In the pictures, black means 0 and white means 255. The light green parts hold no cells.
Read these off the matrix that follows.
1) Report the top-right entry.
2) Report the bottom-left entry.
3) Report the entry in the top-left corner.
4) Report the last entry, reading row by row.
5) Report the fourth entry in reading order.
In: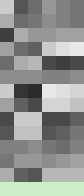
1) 118
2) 172
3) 203
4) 183
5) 151

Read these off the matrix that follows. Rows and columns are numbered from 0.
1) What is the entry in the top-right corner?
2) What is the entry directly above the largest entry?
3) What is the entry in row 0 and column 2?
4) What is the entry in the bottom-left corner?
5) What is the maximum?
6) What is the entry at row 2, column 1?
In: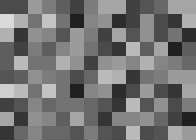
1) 165
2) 75
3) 155
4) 53
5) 218
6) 53

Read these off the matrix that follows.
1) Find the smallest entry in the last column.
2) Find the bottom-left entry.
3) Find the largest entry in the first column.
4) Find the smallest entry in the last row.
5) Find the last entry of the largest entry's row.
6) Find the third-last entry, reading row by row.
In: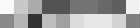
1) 127
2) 137
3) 250
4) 50
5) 241
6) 231

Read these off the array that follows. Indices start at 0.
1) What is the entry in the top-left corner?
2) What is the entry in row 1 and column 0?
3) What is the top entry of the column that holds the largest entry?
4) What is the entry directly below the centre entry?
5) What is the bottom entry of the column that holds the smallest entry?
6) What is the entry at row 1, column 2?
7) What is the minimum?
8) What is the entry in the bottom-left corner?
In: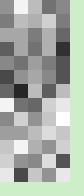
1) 146
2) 124
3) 136
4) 103
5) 73
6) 176
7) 38
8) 232

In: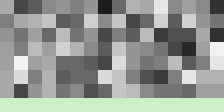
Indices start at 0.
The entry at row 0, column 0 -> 168
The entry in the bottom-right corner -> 159
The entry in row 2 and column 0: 148
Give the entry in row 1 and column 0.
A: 127
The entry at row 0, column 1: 70
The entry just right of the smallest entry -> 104
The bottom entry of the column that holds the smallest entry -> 104
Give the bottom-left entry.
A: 168
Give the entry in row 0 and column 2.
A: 92
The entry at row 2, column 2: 159
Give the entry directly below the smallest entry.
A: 137
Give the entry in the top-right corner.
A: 49
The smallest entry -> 28

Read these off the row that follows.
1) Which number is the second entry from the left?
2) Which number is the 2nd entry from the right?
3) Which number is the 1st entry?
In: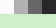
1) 176
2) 102
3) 251

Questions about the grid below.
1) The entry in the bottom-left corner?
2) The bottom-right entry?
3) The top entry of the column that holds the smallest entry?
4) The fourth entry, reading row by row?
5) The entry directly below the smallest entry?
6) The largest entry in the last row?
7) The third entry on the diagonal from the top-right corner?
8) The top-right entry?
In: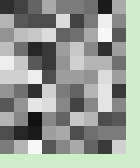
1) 123
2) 208
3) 99
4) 169
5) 26
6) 247
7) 169
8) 169

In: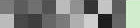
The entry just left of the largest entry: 175
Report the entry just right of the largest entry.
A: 30
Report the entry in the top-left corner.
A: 122
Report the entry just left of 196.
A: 52
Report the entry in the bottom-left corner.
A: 187
